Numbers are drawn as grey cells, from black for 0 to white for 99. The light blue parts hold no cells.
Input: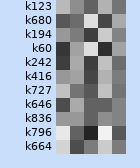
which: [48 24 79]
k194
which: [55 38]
k123
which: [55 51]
k836
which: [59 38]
k836
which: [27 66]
k680
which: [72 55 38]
k123

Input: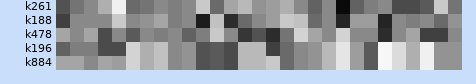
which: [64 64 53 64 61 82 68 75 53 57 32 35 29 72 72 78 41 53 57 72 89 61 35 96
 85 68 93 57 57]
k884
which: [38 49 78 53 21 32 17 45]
k478
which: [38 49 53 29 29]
k261
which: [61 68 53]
k261

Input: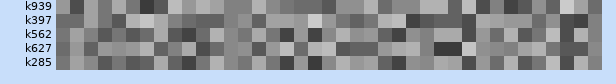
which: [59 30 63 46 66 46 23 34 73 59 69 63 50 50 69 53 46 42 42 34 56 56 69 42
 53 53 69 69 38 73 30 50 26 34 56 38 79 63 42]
k939
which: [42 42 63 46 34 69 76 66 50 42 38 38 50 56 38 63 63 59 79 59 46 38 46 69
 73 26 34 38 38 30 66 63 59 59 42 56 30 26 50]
k397
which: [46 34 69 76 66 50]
k397

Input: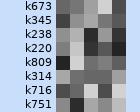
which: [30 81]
k716
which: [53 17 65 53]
k751
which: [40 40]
k314
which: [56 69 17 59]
k238
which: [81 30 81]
k716
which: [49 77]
k220
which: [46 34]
k345

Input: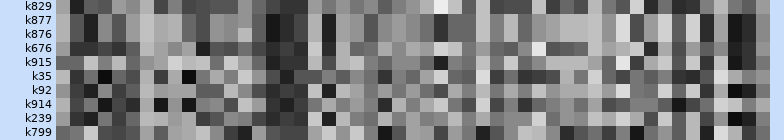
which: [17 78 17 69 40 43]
k676
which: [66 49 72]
k92
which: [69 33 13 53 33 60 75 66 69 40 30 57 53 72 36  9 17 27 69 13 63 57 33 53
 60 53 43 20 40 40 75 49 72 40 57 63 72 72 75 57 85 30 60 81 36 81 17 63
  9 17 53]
k876
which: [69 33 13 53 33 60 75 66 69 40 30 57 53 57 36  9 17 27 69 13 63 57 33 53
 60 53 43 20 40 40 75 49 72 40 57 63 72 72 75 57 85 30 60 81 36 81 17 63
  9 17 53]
k877
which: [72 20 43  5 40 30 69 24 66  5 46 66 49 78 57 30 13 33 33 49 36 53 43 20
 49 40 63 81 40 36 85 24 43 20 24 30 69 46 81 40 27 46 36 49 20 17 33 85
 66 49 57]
k35
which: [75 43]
k915

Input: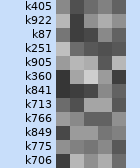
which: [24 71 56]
k706
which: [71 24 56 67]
k922
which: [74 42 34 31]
k251
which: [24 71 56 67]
k706
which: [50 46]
k775
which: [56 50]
k775
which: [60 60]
k849

